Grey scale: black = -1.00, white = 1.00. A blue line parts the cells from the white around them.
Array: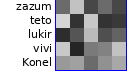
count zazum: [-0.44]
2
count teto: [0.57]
1
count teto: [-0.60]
2

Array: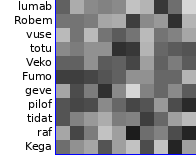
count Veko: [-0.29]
2
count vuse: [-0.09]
4
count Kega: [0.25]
2

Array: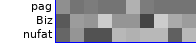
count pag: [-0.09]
6
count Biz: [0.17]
3
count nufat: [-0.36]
2
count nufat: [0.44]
4
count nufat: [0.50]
0

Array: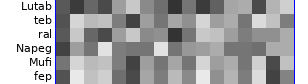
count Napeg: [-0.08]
6
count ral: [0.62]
0
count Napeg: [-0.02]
1
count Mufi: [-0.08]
4
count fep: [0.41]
1
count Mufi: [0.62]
1

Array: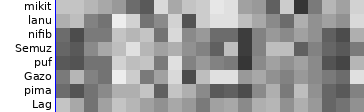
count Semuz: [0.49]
4
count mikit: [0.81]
1

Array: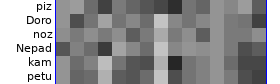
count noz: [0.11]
5
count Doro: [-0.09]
4

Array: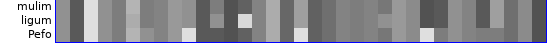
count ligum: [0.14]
6
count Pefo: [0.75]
4

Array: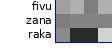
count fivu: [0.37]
2
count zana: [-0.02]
1
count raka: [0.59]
0
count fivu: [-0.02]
1
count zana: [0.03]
3

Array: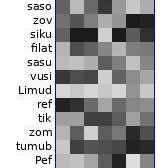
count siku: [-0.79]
3
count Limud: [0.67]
3
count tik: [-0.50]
2

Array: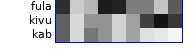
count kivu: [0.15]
2
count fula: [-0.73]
1

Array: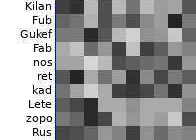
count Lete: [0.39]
0
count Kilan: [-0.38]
1

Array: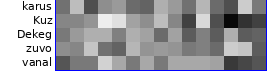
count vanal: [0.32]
5
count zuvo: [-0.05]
1

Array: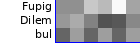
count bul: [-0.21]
3
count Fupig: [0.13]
2
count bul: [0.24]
3
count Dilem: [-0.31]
1

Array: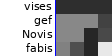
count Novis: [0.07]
2
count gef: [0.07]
3
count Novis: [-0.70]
1
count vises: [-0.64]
4
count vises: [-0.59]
0
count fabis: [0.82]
1

